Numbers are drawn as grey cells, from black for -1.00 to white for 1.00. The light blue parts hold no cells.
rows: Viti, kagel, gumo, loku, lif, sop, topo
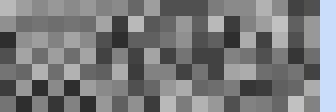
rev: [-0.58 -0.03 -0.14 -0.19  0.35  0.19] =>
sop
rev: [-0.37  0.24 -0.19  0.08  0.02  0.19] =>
Viti
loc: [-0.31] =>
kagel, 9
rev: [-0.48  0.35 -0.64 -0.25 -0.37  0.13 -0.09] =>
gumo
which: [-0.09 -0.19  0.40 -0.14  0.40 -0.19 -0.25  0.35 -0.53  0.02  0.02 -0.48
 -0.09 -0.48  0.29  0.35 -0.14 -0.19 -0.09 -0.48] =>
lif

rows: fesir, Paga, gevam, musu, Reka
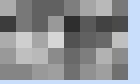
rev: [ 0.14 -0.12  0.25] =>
Reka
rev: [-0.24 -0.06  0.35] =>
fesir
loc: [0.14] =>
Reka, 5
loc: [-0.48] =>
Paga, 6

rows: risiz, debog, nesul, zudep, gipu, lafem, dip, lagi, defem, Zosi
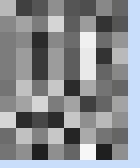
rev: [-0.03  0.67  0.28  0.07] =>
dip
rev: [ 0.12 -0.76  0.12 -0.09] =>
Zosi
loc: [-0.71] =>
defem, 4
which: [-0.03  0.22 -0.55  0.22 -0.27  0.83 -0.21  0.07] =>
gipu
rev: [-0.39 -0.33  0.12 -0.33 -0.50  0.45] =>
risiz
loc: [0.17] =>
nesul, 7

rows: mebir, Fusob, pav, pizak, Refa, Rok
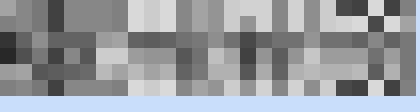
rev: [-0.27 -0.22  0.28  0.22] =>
pav
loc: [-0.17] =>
Refa, 5
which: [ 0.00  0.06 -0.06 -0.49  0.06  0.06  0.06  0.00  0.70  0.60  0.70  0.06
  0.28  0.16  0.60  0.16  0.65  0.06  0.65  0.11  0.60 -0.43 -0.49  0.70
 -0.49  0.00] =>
Rok
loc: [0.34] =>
Refa, 16
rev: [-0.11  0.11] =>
pav

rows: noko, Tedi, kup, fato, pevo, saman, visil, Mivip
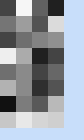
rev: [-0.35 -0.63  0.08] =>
saman
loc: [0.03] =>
kup, 2
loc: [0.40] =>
saman, 0
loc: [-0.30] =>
visil, 2
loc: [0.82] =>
Mivip, 1
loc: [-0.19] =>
pevo, 3

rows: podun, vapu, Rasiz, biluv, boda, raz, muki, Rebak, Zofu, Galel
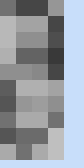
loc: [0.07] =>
boda, 2
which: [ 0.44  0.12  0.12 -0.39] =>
Rasiz
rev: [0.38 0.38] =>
raz
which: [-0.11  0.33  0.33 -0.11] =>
Rebak
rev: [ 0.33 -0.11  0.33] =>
Galel

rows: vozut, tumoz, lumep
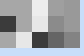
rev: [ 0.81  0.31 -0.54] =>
tumoz
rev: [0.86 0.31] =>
vozut
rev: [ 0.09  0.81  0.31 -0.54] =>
tumoz
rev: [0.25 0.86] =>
vozut
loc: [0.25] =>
vozut, 3
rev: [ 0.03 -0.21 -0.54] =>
lumep
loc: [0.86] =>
vozut, 2

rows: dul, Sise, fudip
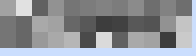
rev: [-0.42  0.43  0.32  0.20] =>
fudip
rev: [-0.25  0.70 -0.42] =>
fudip
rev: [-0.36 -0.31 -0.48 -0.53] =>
Sise
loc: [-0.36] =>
Sise, 9
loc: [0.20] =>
fudip, 2
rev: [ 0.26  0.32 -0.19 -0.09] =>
Sise

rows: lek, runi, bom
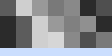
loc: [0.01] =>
runi, 4
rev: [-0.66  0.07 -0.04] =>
lek
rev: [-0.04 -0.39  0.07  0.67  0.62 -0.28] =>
bom
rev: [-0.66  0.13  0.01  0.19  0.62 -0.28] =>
runi
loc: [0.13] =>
runi, 5

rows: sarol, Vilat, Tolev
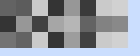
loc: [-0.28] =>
sarol, 1
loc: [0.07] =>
Vilat, 7
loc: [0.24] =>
Tolev, 4
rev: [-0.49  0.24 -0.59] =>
Tolev
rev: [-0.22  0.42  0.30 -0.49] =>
Vilat
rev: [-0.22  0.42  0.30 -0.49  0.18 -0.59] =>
Vilat

